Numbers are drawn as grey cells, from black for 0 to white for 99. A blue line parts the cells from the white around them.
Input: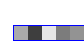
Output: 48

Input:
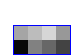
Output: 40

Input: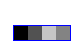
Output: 77

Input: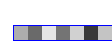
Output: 22

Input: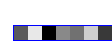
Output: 80

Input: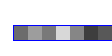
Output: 24
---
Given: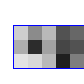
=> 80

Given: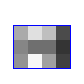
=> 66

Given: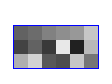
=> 38

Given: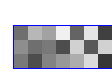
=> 43

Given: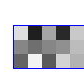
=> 86

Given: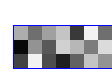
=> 67

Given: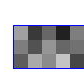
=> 62

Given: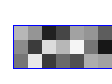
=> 71

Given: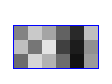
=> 51

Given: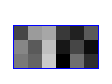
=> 27
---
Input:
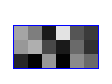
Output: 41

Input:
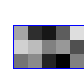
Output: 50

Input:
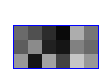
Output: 59

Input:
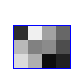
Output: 13

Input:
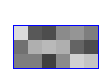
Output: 76

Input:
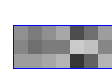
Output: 70

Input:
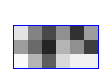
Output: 93

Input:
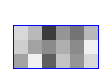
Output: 84

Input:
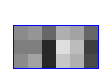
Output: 28
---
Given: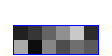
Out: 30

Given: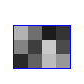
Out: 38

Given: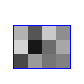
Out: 60

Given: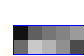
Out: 70

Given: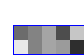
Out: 64

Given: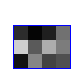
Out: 52

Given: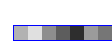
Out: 18
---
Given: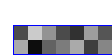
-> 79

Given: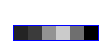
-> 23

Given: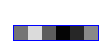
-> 85

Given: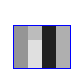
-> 73

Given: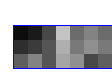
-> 10

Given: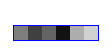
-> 25

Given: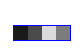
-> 29
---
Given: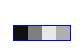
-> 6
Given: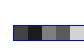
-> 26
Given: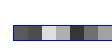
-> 35
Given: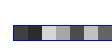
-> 25
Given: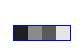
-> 12
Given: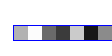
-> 69
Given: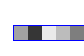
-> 63
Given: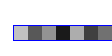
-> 75
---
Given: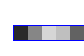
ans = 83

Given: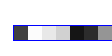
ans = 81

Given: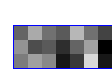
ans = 18

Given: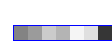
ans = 70

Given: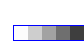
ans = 63

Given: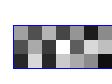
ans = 99

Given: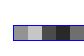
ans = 29

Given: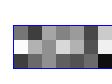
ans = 84

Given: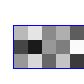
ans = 59

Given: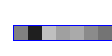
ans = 62
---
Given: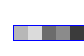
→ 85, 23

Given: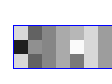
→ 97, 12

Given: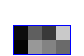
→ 78, 1

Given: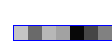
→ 76, 3

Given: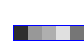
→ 87, 18

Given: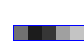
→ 76, 11
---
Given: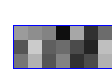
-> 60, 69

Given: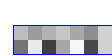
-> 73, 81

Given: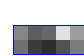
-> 52, 48

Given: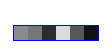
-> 54, 7

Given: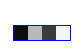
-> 5, 95

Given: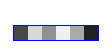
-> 28, 13

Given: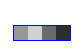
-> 59, 18

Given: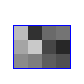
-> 73, 31

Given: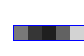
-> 47, 82

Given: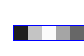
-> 12, 40
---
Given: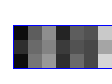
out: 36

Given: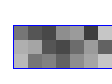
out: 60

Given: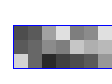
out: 49

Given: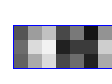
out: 47

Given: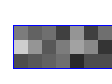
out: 58

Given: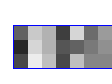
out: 83
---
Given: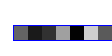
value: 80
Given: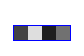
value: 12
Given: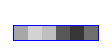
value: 21
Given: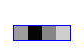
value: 52
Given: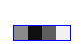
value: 36
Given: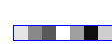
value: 6
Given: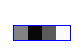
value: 35
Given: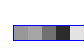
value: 17
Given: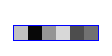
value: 30
